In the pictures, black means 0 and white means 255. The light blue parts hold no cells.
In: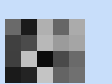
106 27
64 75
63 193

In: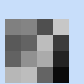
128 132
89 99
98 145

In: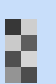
55 206
202 94
79 213

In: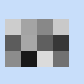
205 164
92 167
140 24

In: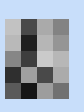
194 73
185 31
134 62

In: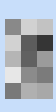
137 209
210 92
181 97
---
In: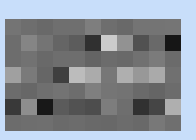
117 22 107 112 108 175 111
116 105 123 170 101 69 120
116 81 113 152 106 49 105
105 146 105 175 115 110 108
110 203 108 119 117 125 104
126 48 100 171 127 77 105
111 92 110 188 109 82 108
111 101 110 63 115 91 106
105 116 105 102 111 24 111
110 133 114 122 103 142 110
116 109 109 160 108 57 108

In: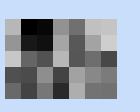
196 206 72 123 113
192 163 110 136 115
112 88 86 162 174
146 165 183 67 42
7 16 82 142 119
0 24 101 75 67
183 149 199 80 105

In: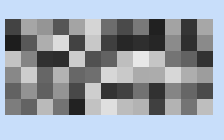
167 138 50 157 74 190
53 47 98 174 102 116
163 139 116 215 133 179
33 38 197 172 49 64
121 46 232 171 114 179
74 39 190 201 65 188
109 63 98 215 51 223
213 200 81 111 206 194
164 66 204 103 72 34
86 220 45 179 148 115
149 174 48 102 96 186
166 88 132 205 147 99
67 29 195 136 98 125

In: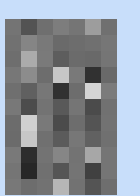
112 118 117 105 123 113 114 112 117 117 110
157 112 105 49 212 75 84 97 167 64 84
117 109 107 121 109 117 109 119 115 116 114
125 106 93 199 49 89 75 91 134 85 182
111 121 122 109 119 115 121 112 115 112 114
83 133 171 140 96 76 208 199 45 39 109
116 113 110 119 111 120 108 107 121 117 120

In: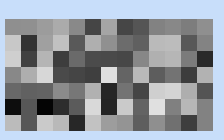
143 131 41 178 84 130 130
125 88 123 60 174 183 62
136 188 182 115 212 128 112
130 186 176 93 207 224 143
85 96 135 185 69 99 94
70 108 71 100 115 202 148
165 144 74 224 38 36 157
69 175 75 63 177 217 194
137 89 106 69 119 91 39
171 193 61 74 139 45 185
156 160 181 215 99 4 202
144 51 65 174 97 87 87
143 200 207 136 104 13 187

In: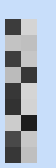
212 191 198 55 213 211 30 199 191
60 195 62 187 55 50 204 73 55

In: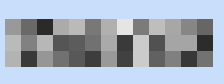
102 44 114
134 165 56
167 165 128
190 81 97
123 203 203
229 58 65
176 170 153
120 113 61
186 92 88
171 85 113
42 183 150
105 129 57
153 186 179

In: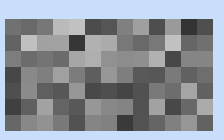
79 112 133 110 97 170 98
52 102 133 97 165 104 150
154 193 72 122 109 72 128
78 120 177 87 121 162 101
159 105 143 89 81 82 83
128 120 140 126 69 132 58
85 171 145 151 79 136 129
76 177 175 94 73 151 133
193 54 166 124 150 88 82
186 162 107 160 87 100 121
119 161 116 127 95 162 146
105 192 108 137 139 96 136
113 99 125 71 79 64 103

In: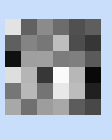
94 54 90 9 32 72
80 77 127 183 188 92
108 190 124 250 232 168
139 119 160 55 116 157
97 132 159 181 184 112
227 95 16 222 118 168
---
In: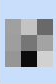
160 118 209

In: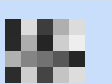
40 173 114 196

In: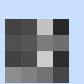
67 86 204 70

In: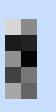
213 34

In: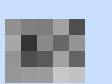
144 52 91 200

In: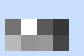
115 148

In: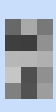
104 61 176
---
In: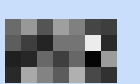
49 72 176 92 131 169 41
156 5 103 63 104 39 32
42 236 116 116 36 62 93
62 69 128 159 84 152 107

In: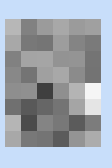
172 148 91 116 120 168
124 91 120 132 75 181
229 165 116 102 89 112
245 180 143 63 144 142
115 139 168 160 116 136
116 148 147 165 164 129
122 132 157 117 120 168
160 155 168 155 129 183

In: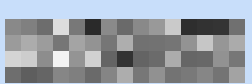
163 116 134 121 115 145 119 173 133 106 127 134 101 94 110
119 146 104 102 172 107 100 51 100 209 148 243 141 205 212
171 150 198 147 117 114 113 174 118 147 164 118 156 172 155
112 52 50 46 202 153 137 106 138 42 120 221 109 128 137

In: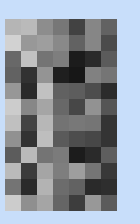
91 152 61 101 165 143 204
46 42 98 108 179 42 116
56 117 158 126 165 59 186
94 42 28 123 116 186 92
52 71 77 90 190 50 145
52 117 120 115 183 67 192
85 146 71 104 165 135 204
43 77 93 97 193 42 151
117 129 23 31 148 50 98
91 42 28 126 116 194 104
75 134 98 137 158 152 210
98 134 66 119 141 186 181

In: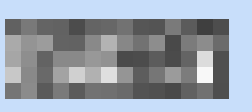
78 113 97 73 80 83 106 112 114 91 122 90 139 117
79 248 124 155 118 93 149 223 177 208 163 105 137 200
79 220 100 75 92 76 74 146 152 137 137 99 142 166
107 140 123 73 141 114 135 179 137 98 99 156 148 170
77 63 91 122 84 86 114 103 100 76 98 100 121 97

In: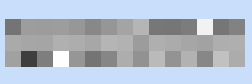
172 193 135 178 147 186 146 173 134 116 150 254 126 62 161
175 174 162 166 171 175 156 178 181 167 173 176 165 166 170
130 118 242 124 118 119 181 164 150 136 151 157 156 157 116

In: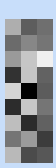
87 75 185
60 155 117
97 43 190
117 199 44
92 1 213
98 197 50
240 198 154
117 135 107
111 93 174
